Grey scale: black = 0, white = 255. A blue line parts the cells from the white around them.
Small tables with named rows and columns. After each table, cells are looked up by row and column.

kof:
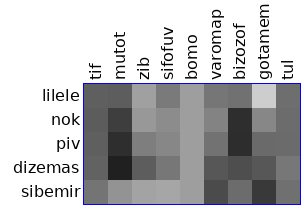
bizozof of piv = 45
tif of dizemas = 98
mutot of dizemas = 32
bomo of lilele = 158
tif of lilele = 95
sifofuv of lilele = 122

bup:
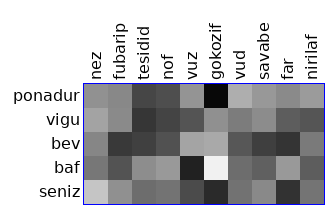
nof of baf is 153
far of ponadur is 138
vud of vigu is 124
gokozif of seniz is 42
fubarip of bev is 57
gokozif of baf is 241
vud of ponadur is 174
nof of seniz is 115
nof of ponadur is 78
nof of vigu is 68

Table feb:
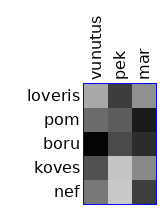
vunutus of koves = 81
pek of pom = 92
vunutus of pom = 107
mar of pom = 26
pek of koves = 196
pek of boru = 74
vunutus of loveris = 168
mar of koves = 137
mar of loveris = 144
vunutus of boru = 4
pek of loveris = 61
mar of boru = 44
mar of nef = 62
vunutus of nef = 120
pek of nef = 201
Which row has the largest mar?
loveris

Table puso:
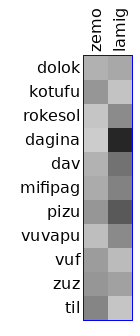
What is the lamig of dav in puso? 114
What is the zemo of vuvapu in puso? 190
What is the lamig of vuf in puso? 187
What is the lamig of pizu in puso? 89
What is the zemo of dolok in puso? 177
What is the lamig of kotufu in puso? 195
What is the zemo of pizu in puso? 150
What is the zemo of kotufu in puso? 150
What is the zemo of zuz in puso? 150
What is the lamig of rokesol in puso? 139
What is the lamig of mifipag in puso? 130
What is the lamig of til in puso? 197
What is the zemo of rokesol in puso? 197
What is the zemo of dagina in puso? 204
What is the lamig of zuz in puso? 161
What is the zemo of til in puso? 133

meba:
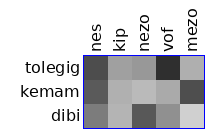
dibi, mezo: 208
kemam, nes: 90
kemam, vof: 170
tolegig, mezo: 175
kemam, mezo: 78
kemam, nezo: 186
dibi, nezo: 88
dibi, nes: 124
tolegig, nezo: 152
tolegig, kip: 160
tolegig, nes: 77
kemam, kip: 176
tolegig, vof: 47
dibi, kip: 180
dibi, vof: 144

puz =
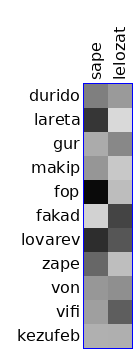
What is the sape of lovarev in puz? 45
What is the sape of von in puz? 151
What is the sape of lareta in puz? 54
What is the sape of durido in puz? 127
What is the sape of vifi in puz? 159
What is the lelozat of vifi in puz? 94
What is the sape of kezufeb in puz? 176
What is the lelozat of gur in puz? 136
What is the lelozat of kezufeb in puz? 175
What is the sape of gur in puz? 171
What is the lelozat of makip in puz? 200

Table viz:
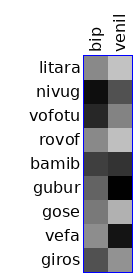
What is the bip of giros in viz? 81
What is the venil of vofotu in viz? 131
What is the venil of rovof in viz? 191
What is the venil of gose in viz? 177
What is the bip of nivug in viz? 14
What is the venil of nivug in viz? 81
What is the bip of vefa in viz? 141

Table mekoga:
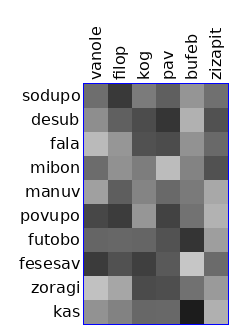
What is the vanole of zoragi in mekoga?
193
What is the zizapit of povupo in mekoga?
178
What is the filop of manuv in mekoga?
94
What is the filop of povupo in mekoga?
60
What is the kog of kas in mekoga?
103
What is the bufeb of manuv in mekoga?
122
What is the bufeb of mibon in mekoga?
131
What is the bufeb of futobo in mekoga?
52
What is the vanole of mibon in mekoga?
108
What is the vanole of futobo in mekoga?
101
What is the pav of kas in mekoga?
104
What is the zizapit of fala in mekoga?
105
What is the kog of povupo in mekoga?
150
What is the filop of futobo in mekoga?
103
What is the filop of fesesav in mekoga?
81
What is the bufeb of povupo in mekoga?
114
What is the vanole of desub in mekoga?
142
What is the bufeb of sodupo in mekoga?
149
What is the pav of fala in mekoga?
76
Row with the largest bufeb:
fesesav

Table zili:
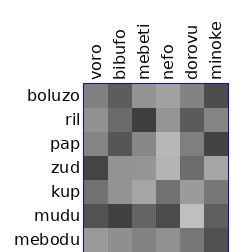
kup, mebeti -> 165
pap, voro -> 132
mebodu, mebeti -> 130
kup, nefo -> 113
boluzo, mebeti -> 147
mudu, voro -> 82
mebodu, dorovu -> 119
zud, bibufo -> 147
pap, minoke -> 67
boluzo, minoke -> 77
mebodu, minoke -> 81
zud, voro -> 68
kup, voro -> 113
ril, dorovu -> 91
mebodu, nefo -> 144
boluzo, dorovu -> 131
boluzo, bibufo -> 93
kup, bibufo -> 147
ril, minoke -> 132

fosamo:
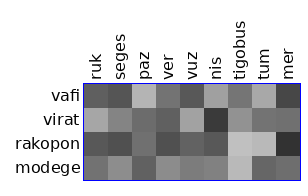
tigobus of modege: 185
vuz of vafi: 88
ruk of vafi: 95
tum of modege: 102
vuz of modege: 124
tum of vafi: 168
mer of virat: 112
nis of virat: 58
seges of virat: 132
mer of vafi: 71
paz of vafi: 180
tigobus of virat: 146
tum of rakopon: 185
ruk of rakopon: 88
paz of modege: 97
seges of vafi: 85
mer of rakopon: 50
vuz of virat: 162
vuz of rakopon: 98

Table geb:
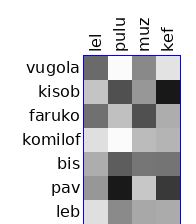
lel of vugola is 106
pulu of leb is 138
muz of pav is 199
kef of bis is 116
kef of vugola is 227
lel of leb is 223
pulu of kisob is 80
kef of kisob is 24
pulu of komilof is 251
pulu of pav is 25
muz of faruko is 80
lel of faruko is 112
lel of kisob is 196
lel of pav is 151
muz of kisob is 151

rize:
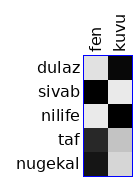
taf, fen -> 40
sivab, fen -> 0
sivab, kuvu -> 234
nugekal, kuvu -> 214
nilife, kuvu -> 0
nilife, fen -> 234
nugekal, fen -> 21
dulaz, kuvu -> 8
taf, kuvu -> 195

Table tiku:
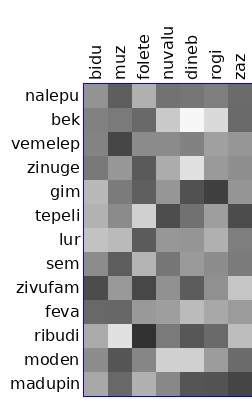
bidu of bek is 129
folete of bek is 105
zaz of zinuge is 142
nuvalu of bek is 201
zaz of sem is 123
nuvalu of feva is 158
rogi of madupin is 83
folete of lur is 91
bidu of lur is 194
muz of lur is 186
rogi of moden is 156
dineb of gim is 81
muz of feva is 103
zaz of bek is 106
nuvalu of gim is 150
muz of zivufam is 153
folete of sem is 180
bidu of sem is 140

